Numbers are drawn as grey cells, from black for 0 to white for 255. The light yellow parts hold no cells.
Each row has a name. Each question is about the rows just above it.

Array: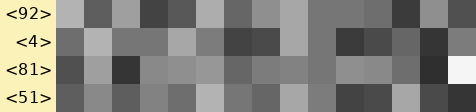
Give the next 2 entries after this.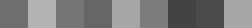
[74 53]
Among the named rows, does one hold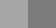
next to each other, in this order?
yes
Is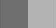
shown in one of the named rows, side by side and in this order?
yes
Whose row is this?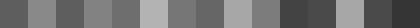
<51>
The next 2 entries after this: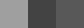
[173 102]
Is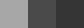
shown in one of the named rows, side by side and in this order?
yes

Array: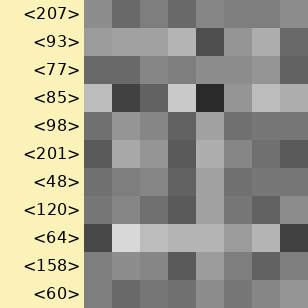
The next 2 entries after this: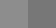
[134 149]
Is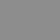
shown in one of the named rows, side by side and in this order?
yes
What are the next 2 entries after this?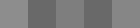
[126 126]
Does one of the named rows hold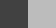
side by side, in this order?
no

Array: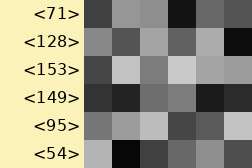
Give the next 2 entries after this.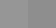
[ 19 104]
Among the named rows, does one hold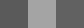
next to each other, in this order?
no
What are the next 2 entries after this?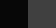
[104 142]
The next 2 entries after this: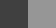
[142  19]
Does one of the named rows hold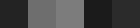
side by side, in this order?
yes

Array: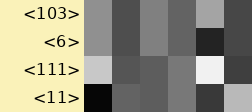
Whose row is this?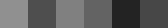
<6>
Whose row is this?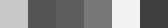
<111>
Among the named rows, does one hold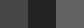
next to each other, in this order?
no
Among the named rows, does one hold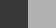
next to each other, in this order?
no

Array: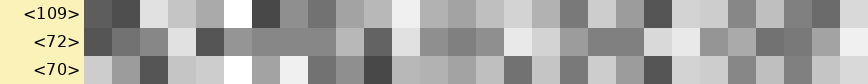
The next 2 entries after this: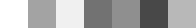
[178 163]
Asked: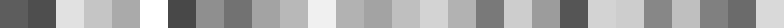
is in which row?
<109>
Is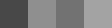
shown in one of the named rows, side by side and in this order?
yes

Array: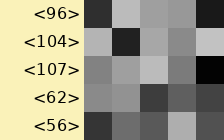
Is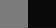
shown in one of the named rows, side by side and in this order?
no
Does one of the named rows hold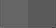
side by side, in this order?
no
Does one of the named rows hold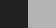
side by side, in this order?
no
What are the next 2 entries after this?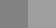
[187 123]
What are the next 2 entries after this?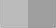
[152  25]
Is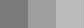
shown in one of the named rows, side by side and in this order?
no

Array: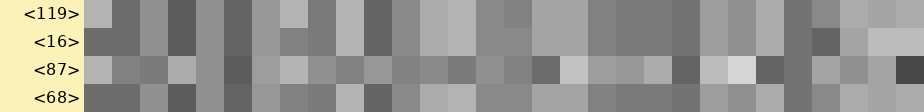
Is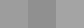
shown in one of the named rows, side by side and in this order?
no
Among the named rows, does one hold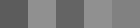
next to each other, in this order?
no
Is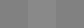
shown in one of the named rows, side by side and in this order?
no
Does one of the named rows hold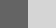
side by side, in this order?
no
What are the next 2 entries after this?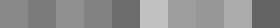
[187 213]

